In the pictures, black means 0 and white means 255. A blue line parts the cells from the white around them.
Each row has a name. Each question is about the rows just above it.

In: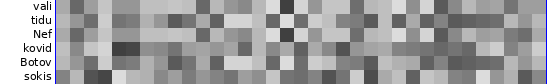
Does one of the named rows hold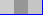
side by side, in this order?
no
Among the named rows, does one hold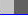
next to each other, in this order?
no

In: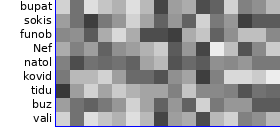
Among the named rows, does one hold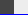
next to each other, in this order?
yes
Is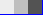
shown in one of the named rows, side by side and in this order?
yes
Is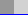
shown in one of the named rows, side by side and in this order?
yes

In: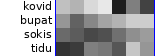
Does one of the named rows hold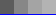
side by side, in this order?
no
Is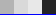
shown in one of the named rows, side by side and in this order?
no
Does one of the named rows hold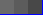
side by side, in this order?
yes
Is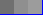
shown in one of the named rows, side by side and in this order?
yes
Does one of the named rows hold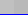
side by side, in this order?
no

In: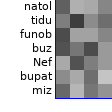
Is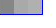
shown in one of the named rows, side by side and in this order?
no
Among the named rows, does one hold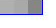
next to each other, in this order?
yes
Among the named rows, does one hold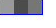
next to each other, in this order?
no

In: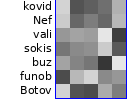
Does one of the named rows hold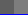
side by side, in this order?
no
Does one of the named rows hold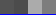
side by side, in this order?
yes
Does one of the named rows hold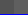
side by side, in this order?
yes
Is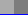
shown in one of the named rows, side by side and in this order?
yes
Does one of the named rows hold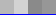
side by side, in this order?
yes
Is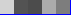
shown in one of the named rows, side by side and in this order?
yes
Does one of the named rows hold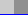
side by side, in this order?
no

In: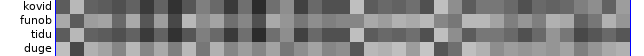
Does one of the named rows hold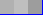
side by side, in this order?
yes
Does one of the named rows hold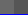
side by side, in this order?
yes
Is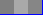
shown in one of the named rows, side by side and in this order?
no
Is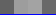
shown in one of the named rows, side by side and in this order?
no
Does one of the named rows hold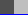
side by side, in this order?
yes
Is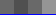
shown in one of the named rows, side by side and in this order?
yes

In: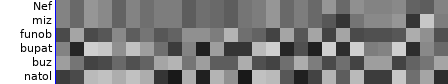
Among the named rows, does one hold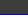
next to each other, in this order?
yes
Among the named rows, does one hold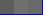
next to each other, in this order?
yes

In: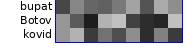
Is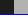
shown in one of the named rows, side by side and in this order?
yes
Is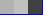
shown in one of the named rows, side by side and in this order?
yes
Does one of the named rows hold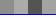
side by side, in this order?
no
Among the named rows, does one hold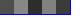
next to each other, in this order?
no
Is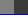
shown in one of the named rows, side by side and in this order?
yes

